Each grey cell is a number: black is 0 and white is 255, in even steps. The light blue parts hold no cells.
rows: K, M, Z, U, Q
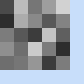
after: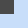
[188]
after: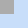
[137]
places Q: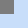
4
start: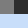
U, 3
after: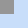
[60]
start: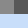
M, 2
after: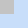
[95]

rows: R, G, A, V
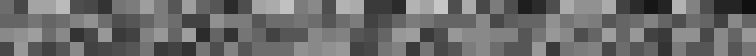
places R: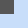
12 15
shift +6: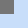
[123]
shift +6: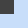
[72]
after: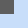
[101]

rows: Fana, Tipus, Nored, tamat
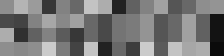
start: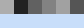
Fana, 7
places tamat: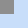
0 2
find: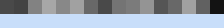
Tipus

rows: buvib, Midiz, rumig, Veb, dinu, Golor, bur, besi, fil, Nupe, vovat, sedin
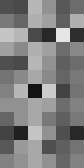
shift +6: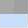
[174 166]
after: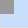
[168]
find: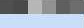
dinu

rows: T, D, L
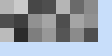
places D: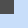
0 4
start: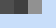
D, 0
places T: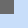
5
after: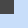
[78]
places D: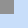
2 6
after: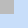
[43]

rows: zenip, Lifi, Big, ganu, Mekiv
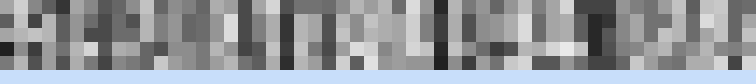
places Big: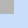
1 3 10 21 26 48
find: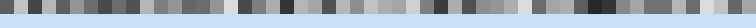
Lifi
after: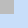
[127]
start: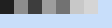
Mekiv, 31

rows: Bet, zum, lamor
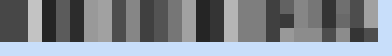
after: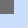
[77]
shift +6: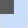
[97]
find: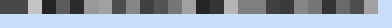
zum

